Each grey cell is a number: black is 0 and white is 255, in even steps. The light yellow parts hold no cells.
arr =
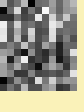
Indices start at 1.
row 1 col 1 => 186
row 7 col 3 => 98
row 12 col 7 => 120
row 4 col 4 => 100
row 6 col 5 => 197
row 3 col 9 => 120
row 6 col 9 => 74
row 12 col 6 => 220
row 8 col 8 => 95
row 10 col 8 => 167
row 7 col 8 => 122
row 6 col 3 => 189
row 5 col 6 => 74
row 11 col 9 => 73
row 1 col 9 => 104
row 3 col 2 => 48
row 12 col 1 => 3
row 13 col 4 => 183
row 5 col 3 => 171
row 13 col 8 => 164
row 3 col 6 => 234
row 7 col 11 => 103
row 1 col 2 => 85
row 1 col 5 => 1
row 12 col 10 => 156
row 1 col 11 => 182
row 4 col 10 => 105
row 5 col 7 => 82
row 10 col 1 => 160
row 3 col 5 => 83
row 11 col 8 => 90
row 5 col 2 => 88
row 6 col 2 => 84
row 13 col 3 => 81

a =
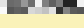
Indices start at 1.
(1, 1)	228
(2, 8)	224
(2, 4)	91
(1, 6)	243
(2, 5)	215
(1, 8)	96
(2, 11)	90

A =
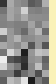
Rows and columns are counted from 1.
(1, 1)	53
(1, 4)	133
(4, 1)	130
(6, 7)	151
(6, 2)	154
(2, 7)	135
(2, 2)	164
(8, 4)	30
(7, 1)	168
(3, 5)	142
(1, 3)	143
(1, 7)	174
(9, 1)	237
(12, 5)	27
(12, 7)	90
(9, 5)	145
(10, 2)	147
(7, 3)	140
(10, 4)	44
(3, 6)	141
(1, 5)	90
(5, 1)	206
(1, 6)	102
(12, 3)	169
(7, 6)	152

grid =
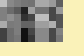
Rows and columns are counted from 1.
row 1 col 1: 192
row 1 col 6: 168
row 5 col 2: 108
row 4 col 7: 158
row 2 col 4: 34
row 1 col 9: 95
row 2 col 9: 152
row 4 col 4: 100
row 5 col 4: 17
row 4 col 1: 171
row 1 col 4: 117
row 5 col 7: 137
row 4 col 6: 158
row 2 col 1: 128
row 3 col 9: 84
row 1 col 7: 168
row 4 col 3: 125

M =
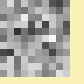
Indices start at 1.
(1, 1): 162
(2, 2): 167
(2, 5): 160
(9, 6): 163
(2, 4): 117
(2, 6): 196
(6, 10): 165
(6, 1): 110
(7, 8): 131
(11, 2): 207
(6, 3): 152
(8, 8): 71
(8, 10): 154
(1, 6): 127
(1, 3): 125
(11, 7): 130
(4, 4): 207
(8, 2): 62
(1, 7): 172
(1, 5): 148
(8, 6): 160
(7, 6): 186
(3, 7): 218
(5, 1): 136
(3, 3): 165
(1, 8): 85
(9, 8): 143
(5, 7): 109
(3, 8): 200
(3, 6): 132
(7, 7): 78
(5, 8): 163
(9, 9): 186
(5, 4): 114
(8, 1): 73

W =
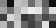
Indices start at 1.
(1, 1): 135
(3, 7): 74
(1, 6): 177
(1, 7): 93
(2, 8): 220
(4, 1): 185
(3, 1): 62
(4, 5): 65
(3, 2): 216
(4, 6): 95
